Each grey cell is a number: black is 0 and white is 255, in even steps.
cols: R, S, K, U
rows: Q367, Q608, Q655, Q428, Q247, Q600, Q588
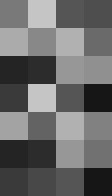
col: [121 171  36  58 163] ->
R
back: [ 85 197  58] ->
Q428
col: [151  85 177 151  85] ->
K
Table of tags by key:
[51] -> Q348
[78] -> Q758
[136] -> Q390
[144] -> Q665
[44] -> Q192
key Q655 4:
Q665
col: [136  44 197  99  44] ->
S
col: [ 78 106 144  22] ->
U
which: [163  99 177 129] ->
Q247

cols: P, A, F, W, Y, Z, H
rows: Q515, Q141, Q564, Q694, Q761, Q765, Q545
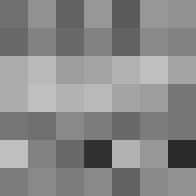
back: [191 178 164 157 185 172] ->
Q564
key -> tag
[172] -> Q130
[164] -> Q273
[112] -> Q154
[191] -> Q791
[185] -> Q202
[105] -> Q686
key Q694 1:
Q130
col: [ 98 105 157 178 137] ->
F
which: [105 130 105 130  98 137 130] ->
Q141
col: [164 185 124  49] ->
W

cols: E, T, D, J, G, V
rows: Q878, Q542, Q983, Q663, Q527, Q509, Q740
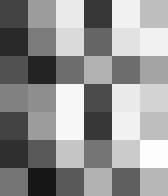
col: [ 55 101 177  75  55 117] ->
J
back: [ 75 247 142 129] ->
Q663
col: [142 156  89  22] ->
T
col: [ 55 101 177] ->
J

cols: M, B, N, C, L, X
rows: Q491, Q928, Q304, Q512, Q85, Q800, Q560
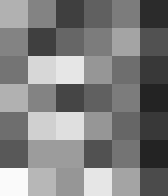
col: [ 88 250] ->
M
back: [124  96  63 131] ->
Q491
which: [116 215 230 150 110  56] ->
Q304

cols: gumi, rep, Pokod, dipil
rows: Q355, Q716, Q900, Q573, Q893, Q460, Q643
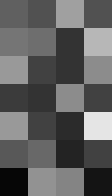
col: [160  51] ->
Pokod
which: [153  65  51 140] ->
Q900
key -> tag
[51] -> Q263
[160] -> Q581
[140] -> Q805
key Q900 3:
Q263
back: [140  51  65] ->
Q900
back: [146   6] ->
Q643
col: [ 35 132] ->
Pokod
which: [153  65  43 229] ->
Q893

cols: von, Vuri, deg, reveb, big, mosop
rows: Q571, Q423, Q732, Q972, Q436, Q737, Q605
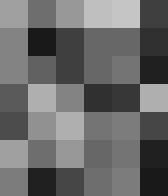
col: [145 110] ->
Vuri
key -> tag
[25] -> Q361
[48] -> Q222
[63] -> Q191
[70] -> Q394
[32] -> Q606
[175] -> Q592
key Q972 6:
Q592
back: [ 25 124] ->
Q605
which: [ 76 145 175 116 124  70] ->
Q436
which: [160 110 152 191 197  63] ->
Q571
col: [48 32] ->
mosop
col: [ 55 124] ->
big

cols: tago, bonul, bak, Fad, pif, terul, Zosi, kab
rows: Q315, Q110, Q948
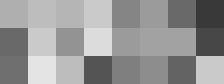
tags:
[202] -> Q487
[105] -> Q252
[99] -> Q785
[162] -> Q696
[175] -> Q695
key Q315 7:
Q252
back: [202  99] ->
Q948
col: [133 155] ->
pif
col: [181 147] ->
bak
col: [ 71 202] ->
kab

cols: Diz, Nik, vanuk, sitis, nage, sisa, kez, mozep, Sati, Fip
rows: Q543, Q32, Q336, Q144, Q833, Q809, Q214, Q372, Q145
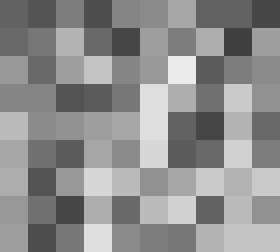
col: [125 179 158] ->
vanuk
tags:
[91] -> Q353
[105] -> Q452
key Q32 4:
Q452
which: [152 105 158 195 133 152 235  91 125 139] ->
Q336
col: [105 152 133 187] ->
Diz
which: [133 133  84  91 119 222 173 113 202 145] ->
Q144
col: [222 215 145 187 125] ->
sisa
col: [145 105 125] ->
Fip

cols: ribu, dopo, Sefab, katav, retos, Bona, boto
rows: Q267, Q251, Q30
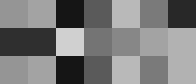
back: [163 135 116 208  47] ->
Q251
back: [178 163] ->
Q251
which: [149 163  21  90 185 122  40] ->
Q267
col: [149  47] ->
ribu
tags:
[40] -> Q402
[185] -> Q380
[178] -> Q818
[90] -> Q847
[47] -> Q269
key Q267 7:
Q402
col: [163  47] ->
dopo

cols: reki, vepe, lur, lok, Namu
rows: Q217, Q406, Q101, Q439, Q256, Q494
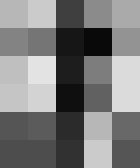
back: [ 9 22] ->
Q406
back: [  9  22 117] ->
Q406

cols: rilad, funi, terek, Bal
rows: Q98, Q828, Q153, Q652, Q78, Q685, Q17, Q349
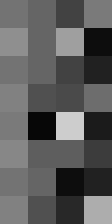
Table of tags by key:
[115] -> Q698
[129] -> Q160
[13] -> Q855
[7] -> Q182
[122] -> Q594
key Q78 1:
Q594
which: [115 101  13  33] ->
Q17
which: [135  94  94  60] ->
Q685

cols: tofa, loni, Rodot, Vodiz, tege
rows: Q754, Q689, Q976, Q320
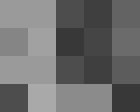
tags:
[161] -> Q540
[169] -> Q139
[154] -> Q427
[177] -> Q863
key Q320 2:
Q139
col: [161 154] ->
loni
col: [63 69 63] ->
Vodiz

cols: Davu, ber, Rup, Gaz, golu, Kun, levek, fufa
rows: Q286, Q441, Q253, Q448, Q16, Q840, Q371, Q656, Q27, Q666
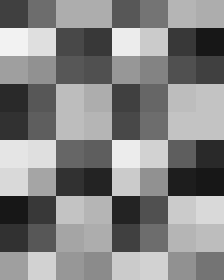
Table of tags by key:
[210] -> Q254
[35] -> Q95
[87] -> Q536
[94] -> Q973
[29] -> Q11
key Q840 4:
Q973
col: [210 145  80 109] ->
Kun
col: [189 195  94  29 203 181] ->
levek
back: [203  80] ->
Q656
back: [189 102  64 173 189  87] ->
Q448
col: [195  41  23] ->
fufa
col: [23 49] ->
Davu

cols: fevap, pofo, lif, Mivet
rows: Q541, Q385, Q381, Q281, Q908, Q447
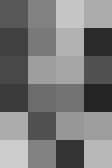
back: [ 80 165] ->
Q381
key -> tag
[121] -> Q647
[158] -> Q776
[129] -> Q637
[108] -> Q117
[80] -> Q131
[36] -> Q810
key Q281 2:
Q117
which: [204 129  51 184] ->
Q447

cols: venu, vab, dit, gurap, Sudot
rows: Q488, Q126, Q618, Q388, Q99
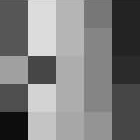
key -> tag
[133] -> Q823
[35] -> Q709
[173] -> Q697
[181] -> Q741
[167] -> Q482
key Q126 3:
Q741
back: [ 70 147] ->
Q99
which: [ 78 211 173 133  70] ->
Q388
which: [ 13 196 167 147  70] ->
Q99

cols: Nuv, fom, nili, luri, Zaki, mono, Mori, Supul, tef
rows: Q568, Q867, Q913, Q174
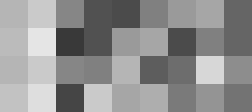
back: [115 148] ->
Q174
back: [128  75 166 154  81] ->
Q867
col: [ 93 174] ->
mono

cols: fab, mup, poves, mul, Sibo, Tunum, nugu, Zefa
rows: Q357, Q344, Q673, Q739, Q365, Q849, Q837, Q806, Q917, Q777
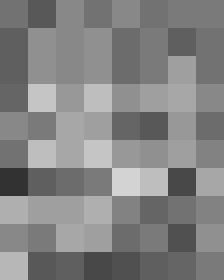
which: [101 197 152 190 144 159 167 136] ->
Q739
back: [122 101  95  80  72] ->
Q777
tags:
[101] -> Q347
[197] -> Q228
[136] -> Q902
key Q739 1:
Q347
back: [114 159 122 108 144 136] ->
Q673
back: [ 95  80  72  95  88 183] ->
Q777

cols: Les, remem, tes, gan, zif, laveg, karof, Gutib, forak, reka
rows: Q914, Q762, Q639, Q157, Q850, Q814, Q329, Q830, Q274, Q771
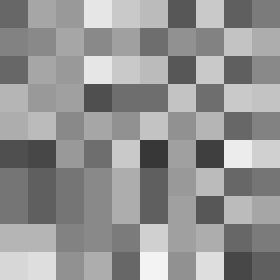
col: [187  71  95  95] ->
remem
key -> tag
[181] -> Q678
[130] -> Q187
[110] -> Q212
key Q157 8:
Q212
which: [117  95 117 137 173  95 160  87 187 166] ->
Q830
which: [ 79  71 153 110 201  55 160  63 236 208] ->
Q814
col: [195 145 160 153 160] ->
karof
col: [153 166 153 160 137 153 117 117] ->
tes

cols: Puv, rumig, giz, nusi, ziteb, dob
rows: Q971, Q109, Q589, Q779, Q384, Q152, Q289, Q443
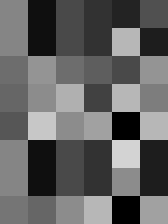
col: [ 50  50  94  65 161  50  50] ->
nusi
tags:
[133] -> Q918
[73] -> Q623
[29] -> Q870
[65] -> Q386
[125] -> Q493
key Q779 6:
Q493
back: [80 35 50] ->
Q971
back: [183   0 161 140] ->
Q384
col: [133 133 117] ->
Puv
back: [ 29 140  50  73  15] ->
Q289
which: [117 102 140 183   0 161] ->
Q443

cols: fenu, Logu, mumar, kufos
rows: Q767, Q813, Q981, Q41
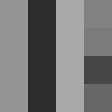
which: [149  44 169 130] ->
Q767
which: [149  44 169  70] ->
Q981

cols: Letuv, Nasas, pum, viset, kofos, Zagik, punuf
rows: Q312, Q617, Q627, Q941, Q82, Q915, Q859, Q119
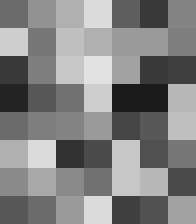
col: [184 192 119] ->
punuf
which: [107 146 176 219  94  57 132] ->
Q312
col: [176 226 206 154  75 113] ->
viset
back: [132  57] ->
Q312
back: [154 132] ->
Q82

